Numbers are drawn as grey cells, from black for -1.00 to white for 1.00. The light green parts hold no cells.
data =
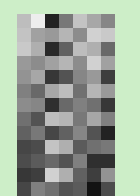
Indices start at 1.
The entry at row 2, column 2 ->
0.26
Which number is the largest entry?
0.86
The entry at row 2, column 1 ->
0.53
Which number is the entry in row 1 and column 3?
-0.73
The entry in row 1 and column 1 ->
0.48
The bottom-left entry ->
-0.45
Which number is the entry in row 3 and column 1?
0.58
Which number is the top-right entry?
0.05
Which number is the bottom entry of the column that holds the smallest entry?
-0.85
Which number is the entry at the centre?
-0.18
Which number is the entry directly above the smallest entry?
-0.51
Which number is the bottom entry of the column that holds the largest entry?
0.00
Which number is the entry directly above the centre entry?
0.48
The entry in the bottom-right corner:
-0.40
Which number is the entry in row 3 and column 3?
-0.68
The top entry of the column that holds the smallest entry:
0.31

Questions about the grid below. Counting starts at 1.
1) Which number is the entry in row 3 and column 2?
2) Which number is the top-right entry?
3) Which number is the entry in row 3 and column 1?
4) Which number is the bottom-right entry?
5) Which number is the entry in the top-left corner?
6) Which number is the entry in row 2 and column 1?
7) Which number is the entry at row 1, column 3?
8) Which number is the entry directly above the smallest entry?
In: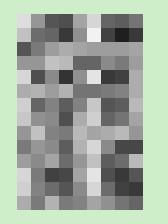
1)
-0.04
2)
-0.09
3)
-0.33
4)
-0.21
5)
0.73
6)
0.51
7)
-0.33
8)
-0.27

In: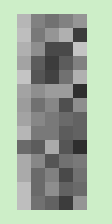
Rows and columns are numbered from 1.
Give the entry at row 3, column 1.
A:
0.38
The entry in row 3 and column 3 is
-0.43
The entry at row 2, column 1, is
0.49
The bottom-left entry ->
0.49
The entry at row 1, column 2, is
0.01
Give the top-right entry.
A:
0.17
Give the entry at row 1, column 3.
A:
-0.11
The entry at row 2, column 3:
0.17
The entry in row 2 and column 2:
-0.05
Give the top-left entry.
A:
0.43
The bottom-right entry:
0.17

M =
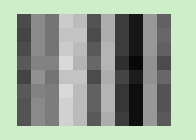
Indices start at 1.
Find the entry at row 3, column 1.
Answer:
-0.41
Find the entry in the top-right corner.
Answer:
-0.24
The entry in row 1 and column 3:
-0.09
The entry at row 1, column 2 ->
0.08
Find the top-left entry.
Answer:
-0.41
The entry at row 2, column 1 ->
-0.47
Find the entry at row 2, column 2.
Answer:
0.08
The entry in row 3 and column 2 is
0.08
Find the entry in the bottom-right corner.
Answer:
-0.30
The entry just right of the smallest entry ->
0.14
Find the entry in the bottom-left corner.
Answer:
-0.35
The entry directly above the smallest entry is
-0.83

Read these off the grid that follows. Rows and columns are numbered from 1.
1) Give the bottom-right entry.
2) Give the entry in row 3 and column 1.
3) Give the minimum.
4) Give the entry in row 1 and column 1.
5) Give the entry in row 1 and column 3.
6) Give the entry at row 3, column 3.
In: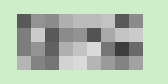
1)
0.27
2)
-0.02
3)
-0.53
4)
-0.30
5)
0.09
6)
-0.24

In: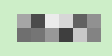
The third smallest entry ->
-0.24
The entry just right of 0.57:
0.03
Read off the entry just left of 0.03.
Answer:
0.57
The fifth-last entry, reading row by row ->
-0.08

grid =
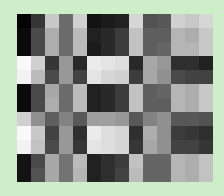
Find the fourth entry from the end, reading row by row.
-0.21
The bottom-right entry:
0.52
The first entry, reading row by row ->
-0.97
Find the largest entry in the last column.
0.68
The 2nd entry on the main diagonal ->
-0.42
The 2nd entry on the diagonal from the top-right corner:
0.36
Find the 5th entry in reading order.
0.63
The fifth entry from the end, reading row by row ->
-0.21
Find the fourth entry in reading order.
-0.16
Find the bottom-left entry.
-0.85
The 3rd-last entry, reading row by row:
0.42
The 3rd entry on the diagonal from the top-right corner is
0.42
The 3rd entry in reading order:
0.57
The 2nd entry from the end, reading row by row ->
0.36

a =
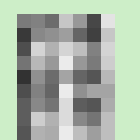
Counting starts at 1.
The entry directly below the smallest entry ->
-0.39
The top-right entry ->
0.78
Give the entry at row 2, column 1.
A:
-0.55
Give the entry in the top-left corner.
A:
-0.04
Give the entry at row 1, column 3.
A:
-0.15
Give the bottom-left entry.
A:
-0.33
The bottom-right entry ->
0.49
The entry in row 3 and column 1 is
-0.39
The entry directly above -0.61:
-0.09
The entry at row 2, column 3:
0.13

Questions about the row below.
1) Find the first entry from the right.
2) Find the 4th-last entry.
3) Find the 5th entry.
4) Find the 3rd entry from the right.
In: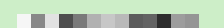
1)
0.17
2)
-0.22
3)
-0.04
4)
-0.65
